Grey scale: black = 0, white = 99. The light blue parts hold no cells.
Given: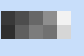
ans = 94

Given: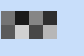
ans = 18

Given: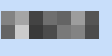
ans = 33

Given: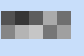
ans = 43

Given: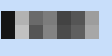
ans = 61

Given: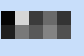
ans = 20

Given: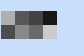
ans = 9
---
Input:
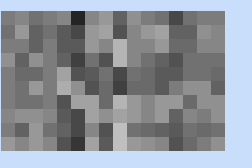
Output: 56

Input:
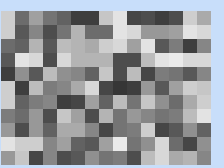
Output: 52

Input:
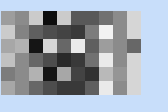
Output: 83

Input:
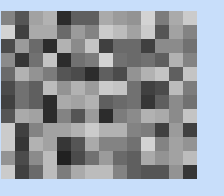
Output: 21

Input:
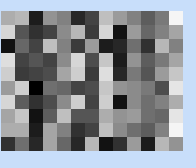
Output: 57

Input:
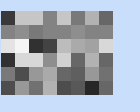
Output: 40

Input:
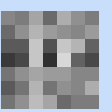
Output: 48

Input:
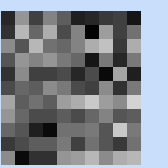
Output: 71

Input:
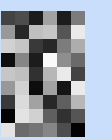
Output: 1
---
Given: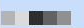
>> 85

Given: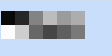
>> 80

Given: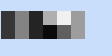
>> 51

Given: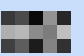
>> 36

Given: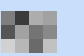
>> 71

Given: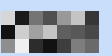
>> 93

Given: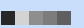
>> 82

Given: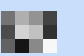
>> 8

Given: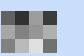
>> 72
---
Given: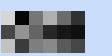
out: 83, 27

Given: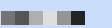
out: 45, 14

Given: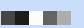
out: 27, 67

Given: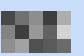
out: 28, 41

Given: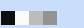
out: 6, 57

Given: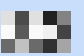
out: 87, 64

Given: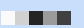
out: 97, 25

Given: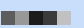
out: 36, 75
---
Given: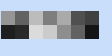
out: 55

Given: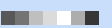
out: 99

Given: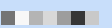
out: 61

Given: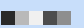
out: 93

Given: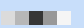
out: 21

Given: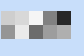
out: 42

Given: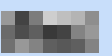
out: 34
